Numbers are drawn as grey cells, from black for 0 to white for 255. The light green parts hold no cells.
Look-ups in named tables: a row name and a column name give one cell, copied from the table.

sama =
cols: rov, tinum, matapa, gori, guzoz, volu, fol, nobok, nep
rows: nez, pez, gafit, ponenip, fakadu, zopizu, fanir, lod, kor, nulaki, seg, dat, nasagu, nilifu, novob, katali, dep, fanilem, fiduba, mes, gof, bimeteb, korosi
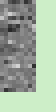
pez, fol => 124
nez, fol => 52
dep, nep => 48
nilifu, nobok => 140
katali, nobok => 129
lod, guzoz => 93
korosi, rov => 129
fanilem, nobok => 114
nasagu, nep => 140
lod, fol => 127
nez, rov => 162
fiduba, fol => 115
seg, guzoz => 119
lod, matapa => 39
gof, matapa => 123
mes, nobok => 113
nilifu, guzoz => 145
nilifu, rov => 107
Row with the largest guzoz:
dep

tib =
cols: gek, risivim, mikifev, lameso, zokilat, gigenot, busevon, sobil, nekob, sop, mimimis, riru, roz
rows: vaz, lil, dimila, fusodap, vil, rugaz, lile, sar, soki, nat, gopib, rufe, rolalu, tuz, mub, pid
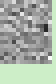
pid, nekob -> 145
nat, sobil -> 131
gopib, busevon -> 124
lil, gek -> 134
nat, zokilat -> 123
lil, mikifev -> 143
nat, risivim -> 171
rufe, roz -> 147
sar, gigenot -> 146
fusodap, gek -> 145
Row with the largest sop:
mub

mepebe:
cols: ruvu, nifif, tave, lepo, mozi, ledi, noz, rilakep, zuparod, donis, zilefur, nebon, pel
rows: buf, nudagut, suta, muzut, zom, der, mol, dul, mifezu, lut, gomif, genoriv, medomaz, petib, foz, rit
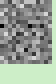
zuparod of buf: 194
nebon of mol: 118
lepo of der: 147
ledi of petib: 154
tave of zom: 97
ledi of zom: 127
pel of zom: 153
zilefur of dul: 132
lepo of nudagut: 86
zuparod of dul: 174
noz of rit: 151
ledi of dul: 171

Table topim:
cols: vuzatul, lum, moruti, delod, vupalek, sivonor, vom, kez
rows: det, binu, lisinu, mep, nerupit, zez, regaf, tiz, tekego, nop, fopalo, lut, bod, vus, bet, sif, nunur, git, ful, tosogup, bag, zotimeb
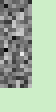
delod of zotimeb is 94
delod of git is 58
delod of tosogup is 87
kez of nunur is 121
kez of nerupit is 108
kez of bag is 147
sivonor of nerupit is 199
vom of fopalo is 122
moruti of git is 157
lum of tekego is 77
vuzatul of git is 114

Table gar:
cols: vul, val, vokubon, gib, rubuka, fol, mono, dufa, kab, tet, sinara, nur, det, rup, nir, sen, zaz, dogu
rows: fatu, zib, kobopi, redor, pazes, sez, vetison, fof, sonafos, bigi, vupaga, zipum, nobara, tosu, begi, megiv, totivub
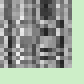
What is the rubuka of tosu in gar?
237
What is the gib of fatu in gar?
163
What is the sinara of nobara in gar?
59
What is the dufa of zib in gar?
174
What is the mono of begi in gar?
166
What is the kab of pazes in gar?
106
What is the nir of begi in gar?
216
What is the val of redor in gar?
96

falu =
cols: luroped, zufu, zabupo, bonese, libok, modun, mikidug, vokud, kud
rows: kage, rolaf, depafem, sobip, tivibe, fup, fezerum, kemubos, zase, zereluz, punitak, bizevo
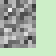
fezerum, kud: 125
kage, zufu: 65
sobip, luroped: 129
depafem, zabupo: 243
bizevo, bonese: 151
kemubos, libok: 163
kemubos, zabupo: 195
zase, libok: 171
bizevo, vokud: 187
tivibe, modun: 81
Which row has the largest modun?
depafem

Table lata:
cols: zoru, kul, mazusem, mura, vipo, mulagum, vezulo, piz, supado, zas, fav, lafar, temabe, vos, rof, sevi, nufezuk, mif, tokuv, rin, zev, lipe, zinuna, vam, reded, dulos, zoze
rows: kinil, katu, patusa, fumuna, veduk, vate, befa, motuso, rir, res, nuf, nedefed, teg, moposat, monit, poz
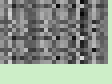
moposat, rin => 182
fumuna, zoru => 164
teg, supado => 57
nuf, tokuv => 69
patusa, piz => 88
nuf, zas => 125
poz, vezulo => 99
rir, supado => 96
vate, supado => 67
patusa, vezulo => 90
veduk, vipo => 119
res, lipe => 114

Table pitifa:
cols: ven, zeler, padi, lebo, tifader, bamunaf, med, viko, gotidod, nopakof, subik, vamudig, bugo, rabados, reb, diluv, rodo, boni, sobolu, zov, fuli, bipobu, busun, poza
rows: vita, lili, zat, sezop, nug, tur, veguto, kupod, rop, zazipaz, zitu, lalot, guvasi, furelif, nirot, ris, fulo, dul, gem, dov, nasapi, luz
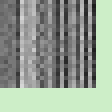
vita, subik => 88
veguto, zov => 75
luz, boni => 145
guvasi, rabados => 105
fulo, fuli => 173
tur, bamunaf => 199
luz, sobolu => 175
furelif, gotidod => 154
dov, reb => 68
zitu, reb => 79
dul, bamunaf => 185
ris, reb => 59
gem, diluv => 171
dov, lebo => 115
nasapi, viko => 163
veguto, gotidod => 168
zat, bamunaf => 188
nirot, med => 151
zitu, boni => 122
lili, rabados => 114

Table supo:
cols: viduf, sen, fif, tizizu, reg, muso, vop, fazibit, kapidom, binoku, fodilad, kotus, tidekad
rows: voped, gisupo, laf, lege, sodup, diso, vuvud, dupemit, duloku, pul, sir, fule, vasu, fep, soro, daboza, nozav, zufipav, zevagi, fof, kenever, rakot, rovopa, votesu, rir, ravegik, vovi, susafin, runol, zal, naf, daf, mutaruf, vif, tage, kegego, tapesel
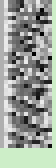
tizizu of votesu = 174
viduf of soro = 176
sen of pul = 234
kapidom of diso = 115
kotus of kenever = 33
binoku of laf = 165
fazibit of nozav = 120
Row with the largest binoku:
voped

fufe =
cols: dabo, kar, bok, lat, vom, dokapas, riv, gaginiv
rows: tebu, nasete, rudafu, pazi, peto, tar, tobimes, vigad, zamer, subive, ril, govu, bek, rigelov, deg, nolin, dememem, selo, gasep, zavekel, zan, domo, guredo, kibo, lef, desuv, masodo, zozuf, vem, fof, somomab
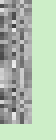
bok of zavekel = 171
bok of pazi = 131
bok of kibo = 144
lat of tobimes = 62
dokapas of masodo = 122
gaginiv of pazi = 154
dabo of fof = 120
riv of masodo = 192
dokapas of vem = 105
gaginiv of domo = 149
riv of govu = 192
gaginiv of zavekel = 140

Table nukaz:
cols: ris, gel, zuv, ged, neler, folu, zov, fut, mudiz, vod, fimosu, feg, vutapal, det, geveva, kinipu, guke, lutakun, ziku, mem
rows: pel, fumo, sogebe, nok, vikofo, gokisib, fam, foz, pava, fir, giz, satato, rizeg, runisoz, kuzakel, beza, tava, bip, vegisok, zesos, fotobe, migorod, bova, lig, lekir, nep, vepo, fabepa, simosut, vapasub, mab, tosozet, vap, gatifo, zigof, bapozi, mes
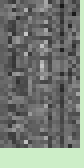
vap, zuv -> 130
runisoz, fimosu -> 145
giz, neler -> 153
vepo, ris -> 92
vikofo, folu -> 81
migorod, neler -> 75
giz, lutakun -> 124
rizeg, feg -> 157

